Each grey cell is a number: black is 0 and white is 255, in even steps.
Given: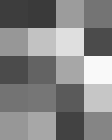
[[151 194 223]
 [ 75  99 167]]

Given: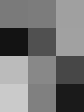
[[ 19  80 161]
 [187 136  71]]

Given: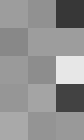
[[136 157 157]
 [154 141 231]]

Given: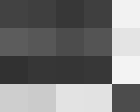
[[92 87 76]
 [49 54 53]]

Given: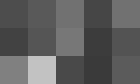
[[ 66  85 119]
 [128 194  73]]

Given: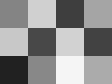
[[200  72 210]
 [ 33 136 245]]

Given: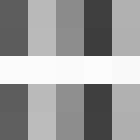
[[ 92 186 141]
 [251 251 250]]
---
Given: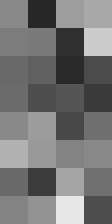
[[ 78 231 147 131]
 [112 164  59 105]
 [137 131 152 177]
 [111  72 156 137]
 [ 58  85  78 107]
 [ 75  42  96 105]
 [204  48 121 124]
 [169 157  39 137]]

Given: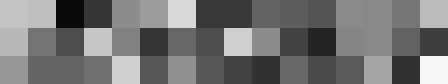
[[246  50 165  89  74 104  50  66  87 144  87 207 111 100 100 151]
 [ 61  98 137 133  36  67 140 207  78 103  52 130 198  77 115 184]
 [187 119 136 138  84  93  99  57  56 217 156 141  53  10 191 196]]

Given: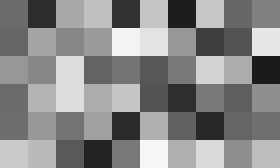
[[190 142 217 175 247 120  35  89 186 202]
 [111 101  41  97 175  42 161 116 152 110]
 [143  94 121  47  84 197 172 221 180 107]
 [ 27 172 210 121  87 115  99 220 135 151]
 [231  84  62 151 227 243 155 134 164 101]
 [129 103 198  29 196  49 193 168  44 107]]

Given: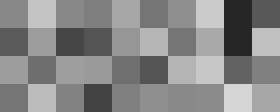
[[167 213 139 137 143 128  66 130 188 117]
 [128  98 199 180  84 111 154 158 110 157]
 [192  38 169 117 182 150  84  70 156  90]
 [ 88  38 203 143 117 167 126 136 195 136]]

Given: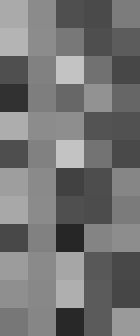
[[154  91  40 134 119]
 [ 70  91 175 136 143]
 [ 72  88 166 138 156]
 [141 132  38 129  72]
 [123  76  79 139 168]
 [134  77  65 138 158]
 [ 73 115 195 129  78]
 [ 81  83 142 140 173]
 [102 146 103 126  49]
 [ 71 113 195 129  79]
 [ 92  78 120 140 180]
 [124  74  79 139 170]]

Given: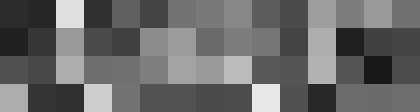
[[110 107 108  40  81 232  76  75  82  82 115 206  48  53 173]
 [ 76  24  84 178  85  89 187 154 163 126 112 110 173  73  81]
 [ 69  65  32 173  68 118 125 106 155 140  64  74 153  55  33]
 [113 153 125 158  75  92 136 121 115  68  96  48 224  39  44]]
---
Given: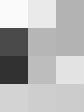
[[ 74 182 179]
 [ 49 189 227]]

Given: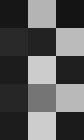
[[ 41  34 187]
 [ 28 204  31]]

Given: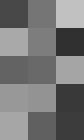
[[169 125  48]
 [ 99 105 165]]

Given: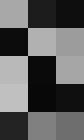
[[ 12 177 156]
 [185  10 166]]

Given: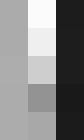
[[171 239  29]
 [173 206  29]]

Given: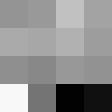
[[170 167 177]
 [143 136 152]]

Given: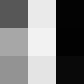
[[167 242   2]
 [147 228   9]]
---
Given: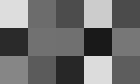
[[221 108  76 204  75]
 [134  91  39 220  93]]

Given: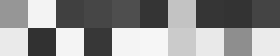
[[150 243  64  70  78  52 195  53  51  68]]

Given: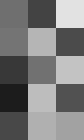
[[111  67 226]
 [ 56 113 195]
 [ 72 176 162]]

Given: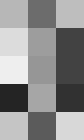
[[183 108 190]
 [238 150  66]
 [197  91 216]]

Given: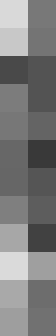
[[217 120]
 [ 73  83]
 [119 100]
 [102  85]
 [167  65]
 [169 109]]

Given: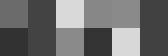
[[107  67 217 135 138  65]]

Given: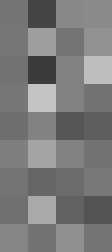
[[117  69 136 138]
 [115  59 129 190]
 [111 130  86  95]
 [116 102 108 121]
 [133 115 144 116]]

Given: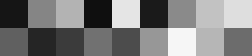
[[ 21 133 179  15 229  26 138 194 222]]
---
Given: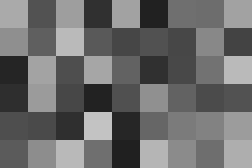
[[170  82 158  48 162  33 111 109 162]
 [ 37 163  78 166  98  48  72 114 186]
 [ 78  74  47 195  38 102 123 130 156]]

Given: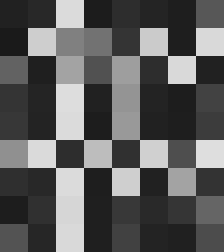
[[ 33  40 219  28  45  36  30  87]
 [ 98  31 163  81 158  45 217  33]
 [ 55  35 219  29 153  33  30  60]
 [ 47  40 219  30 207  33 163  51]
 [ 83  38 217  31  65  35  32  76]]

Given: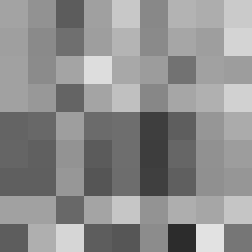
[[163 146  92 160 200 136 179 173 202]
 [161 139 164 221 168 156 114 161 157]
 [100 104 158 107 110  62  94 150 171]
 [ 95  95 151  85 109  63  95 144 150]
 [ 93 175 214  93  86 140  44 226 118]]

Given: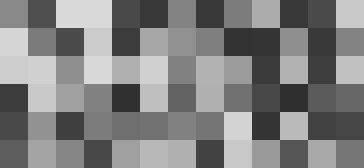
[[137  78 218 217  73  57 131  57 124 172  56  75 200]
 [205 208 143 216 175 208 130 178 155  59 178  62 192]
 [ 73 146  63 124 111 114 129 117 211  53 186  65  70]]

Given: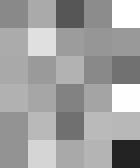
[[137 170  86 140 255]
 [169 154 178 137 113]
 [147 185 112 186 184]]

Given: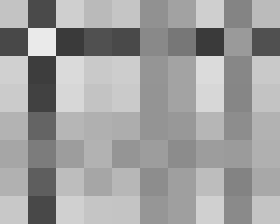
[[195  74 207 186 197 145 162 207 132 187]
 [208  61 218 201 205 149 163 219 135 201]
 [179 100 182 176 173 148 152 182 141 178]
 [177  94 189 166 183 141 159 189 131 168]]

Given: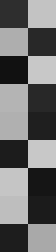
[[ 46 195]
 [ 17 200]
 [176  31]
 [197  21]
 [ 29 169]]

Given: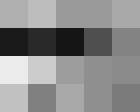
[[175 189 154 154 169]
 [235 204 157 143 139]]
